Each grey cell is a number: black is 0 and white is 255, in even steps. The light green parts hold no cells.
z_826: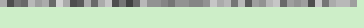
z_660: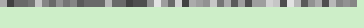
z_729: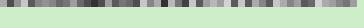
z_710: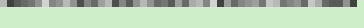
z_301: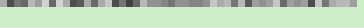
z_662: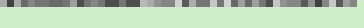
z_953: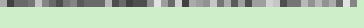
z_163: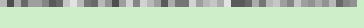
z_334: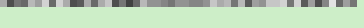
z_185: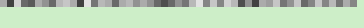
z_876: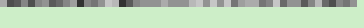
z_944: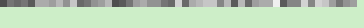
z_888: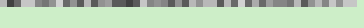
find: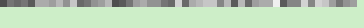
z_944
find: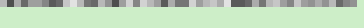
z_163

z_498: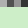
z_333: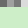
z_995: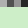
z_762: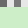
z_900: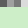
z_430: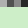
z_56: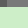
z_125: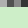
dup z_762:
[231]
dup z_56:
[121]

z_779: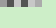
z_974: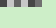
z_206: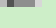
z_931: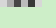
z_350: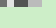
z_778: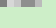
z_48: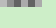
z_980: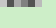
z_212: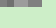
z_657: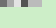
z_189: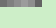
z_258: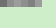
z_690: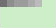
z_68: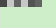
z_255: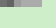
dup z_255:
[171]
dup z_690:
[156]
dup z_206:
[142]

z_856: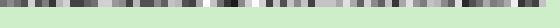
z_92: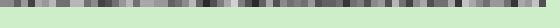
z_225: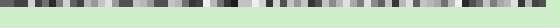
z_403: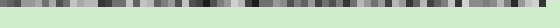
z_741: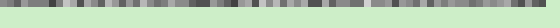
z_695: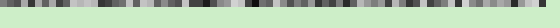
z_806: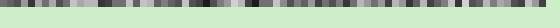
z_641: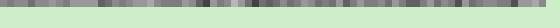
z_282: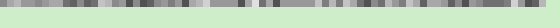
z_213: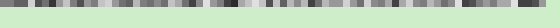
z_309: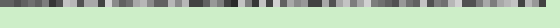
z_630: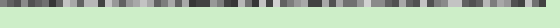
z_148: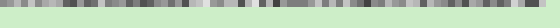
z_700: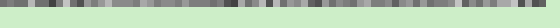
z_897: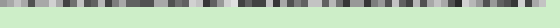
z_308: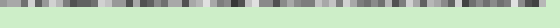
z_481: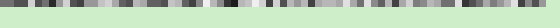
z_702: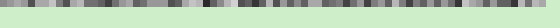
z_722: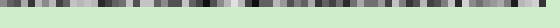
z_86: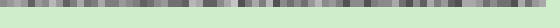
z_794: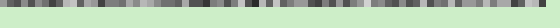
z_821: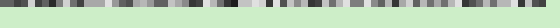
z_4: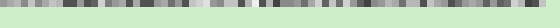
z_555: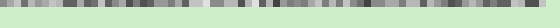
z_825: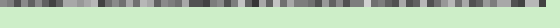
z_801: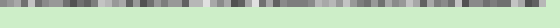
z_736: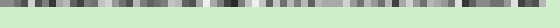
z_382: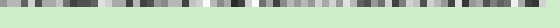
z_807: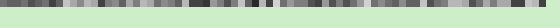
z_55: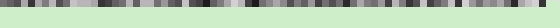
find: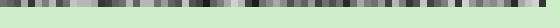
z_55
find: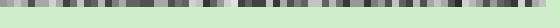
z_897
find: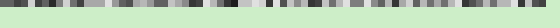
z_821
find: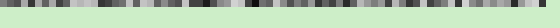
z_695
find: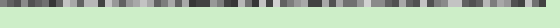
z_630

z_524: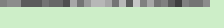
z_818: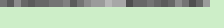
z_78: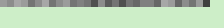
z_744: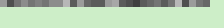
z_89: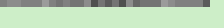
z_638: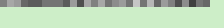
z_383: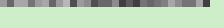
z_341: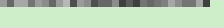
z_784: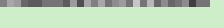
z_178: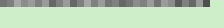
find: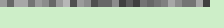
z_341
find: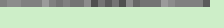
z_89

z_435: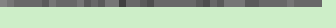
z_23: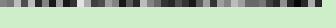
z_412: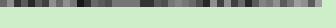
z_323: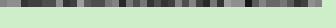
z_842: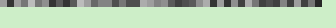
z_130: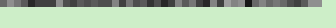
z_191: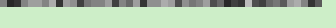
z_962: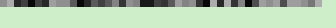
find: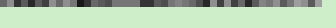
z_412
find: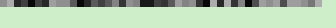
z_962
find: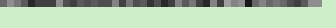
z_130
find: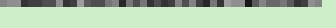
z_323
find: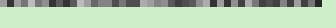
z_842

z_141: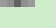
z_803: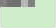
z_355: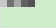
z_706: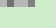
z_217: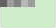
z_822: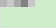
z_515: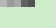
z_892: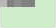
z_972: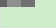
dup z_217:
[155]
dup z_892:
[129]
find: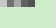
z_355
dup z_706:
[183]
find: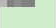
z_892

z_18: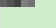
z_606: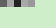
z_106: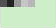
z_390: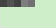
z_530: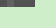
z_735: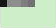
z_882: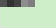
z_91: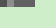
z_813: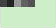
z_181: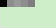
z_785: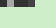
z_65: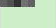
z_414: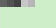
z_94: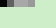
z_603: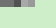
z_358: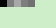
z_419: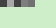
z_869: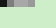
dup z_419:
[66]
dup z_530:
[82]
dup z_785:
[50]

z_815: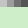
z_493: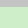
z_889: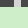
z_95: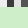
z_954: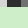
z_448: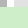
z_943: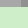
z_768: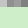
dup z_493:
[196]
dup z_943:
[168]
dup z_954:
[45]
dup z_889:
[72]
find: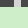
z_889
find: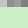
z_768

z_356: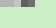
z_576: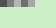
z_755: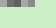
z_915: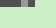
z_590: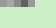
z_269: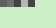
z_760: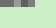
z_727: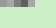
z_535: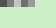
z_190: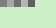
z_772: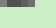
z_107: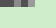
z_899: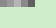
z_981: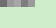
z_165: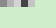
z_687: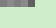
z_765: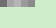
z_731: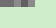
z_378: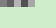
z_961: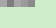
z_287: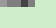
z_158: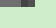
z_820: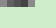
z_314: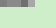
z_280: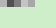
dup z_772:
[81]
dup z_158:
[111]
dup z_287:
[126]

